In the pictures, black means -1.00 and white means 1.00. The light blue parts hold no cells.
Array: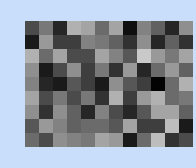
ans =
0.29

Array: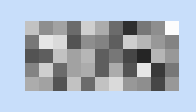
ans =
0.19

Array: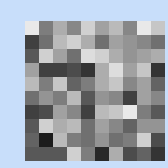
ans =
0.36

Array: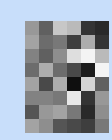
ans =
0.46

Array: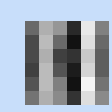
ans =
-0.26

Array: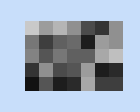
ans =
0.50

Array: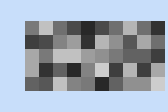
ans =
-0.51

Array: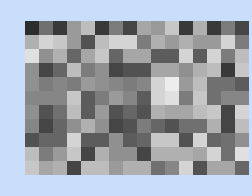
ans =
0.48
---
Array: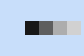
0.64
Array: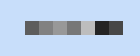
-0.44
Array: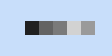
0.21
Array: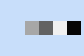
-0.95
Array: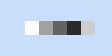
0.61
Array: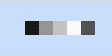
-0.36
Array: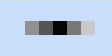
0.58
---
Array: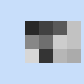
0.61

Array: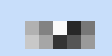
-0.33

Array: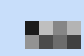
-0.15

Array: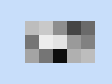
0.21

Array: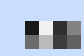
-0.53

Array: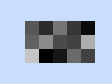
-0.49

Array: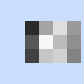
0.47

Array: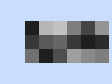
-0.76

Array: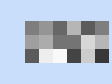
0.69

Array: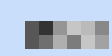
0.55
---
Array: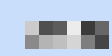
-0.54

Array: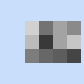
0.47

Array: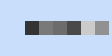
0.59

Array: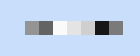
0.62

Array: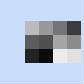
-0.28

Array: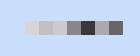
-0.56
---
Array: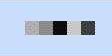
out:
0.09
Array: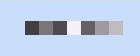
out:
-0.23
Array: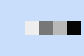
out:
0.44
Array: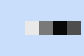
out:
-0.05
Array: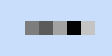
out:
-0.02
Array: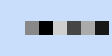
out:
-0.45
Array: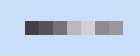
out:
-0.09
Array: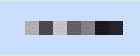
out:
-0.43
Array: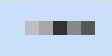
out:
0.06
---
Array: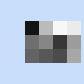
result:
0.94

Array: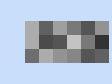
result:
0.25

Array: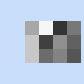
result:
-0.59

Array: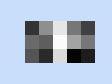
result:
0.80

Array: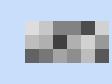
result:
0.02

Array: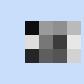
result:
0.12
